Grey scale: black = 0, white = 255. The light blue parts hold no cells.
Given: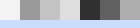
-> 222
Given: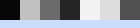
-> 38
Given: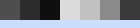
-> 219
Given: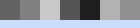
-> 85
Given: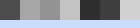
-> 195
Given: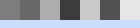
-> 59
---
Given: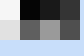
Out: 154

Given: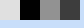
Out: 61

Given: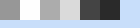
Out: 172

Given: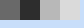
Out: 105

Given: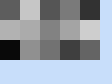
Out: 178

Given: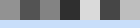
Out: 146

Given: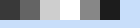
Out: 135

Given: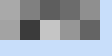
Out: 163

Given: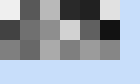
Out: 210
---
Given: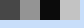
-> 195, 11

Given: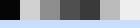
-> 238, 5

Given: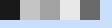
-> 232, 25

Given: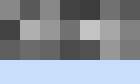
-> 195, 60

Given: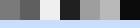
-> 239, 11

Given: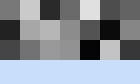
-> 224, 5

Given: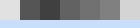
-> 225, 64
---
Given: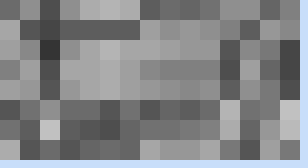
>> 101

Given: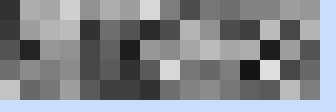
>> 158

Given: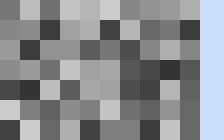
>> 154

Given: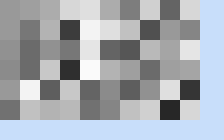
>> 100

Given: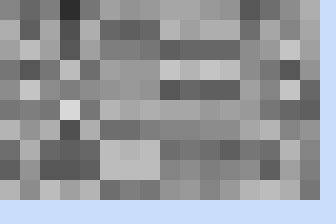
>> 140
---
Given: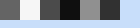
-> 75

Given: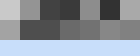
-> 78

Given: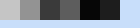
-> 58

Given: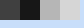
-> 182

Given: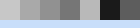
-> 145

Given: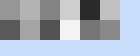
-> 82

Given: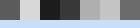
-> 29

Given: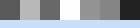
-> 103

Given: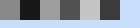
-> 157

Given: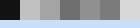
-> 164
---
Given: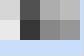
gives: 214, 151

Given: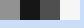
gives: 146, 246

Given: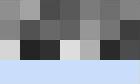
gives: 143, 76

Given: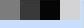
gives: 124, 211

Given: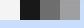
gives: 244, 159

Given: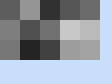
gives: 93, 163
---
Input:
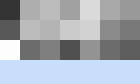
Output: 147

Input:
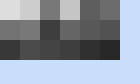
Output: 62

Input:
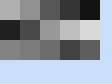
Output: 108

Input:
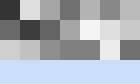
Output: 128

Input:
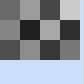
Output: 140

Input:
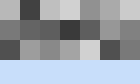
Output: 209

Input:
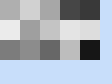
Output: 103

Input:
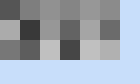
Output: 70

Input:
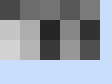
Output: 57
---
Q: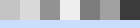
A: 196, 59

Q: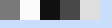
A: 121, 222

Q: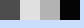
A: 77, 4

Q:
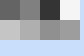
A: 100, 157

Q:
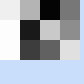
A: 239, 224

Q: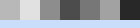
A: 184, 40

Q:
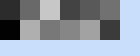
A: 44, 59

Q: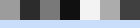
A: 156, 64
